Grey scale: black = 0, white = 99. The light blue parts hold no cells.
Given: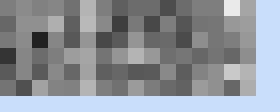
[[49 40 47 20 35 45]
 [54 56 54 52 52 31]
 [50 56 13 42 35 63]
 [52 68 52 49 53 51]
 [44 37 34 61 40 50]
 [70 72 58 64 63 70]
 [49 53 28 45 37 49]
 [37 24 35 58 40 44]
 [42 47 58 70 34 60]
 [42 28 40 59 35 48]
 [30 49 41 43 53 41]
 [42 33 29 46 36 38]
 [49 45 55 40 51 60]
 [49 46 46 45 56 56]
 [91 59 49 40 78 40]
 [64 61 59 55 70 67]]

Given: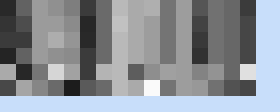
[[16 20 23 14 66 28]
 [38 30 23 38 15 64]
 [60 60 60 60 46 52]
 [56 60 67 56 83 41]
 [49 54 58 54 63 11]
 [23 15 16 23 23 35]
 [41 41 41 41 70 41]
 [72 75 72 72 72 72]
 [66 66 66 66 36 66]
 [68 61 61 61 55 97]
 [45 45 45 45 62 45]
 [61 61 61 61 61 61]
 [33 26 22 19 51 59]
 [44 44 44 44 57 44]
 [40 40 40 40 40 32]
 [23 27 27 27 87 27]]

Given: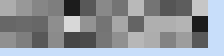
[[67 40 56]
 [59 41 49]
 [52 40 34]
 [49 55 54]
 [11 84 27]
 [34 57 29]
 [53 45 46]
 [45 65 56]
 [72 39 71]
 [45 68 67]
 [33 68 51]
 [36 70 61]
 [77 11 34]]

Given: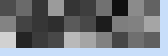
[[30 51 81]
 [41 26 14]
 [21 21 23]
 [60 18 28]
 [20 35 72]
 [24 28 64]
 [44 11 50]
 [ 6 49 27]
 [54 50 43]
 [38 64 37]]

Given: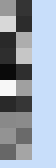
[[59 84 16 18  4 96 16 53 57 40]
 [20 17 67 77 18 62 21 54 41 64]]

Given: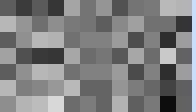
[[36 71 36 63 36 71 55]
 [23 58 56 31 56 49 70]
 [35 43 71 22 71 52 73]
 [21 55 69 21 69 59 84]
 [64 47 44 65 44 72 42]
 [45 45 50 42 50 39 48]
 [58 36 50 46 50 39 39]
 [32 53 60 34 60 58 69]
 [45 62 30 65 29 48 37]
 [47 44 50 42 50 40 47]
 [72 44 18 78 18 26  5]
 [70 20 61 38 61 37 38]]

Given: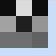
[[ 5 63 43]
 [85 12 43]
 [ 5 58 38]]

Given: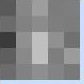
[[35 42 23 37 42]
 [52 50 56 53 50]
 [61 54 74 74 55]
 [48 49 56 49 51]
 [49 48 44 60 47]]
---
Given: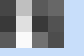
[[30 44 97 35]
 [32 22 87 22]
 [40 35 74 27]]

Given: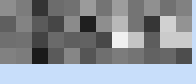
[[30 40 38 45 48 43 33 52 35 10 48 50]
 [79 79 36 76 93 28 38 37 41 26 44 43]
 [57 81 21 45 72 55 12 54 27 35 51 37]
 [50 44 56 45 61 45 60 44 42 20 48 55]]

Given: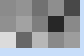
[[61 53 71 40 85]
 [53 15 49 63 56]
 [28 55 44 57 54]]

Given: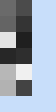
[[26 69]
 [93 71]
 [18 15]
 [12 88]
 [20 39]
 [29 41]]

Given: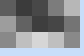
[[53 74 83 74 53]
 [45 27 24 38 61]
 [71 48 28 23 36]]

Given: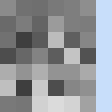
[[63 82 85 81 46 47]
 [56 52 30 78 24 74]
 [66 57 57 68 57 67]
 [32 76 36 51 40 30]
 [52 37 73 35 24 44]
 [48 49 60 39 48 41]
 [55 49 47 43 44 54]]

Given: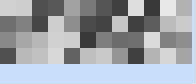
[[64 83 70 25 58 78 74 38 84 75 72 31]
 [55 50 85 43 42 49 22 80 81 71 65 53]
 [79 73 36 25 77 26 29 55 80 27 50 43]
 [69 90 22 86 25 33 47 63 34 31 80 81]]

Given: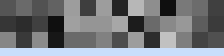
[[31 26 49 75 17 61 30 50 41 41  9 54 22 52]
 [23 36 59 53 41 11 65 58 58 62  6 25 17 21]
 [25 42 47  6 55 71 14 61 24 61 38 32 41 33]]
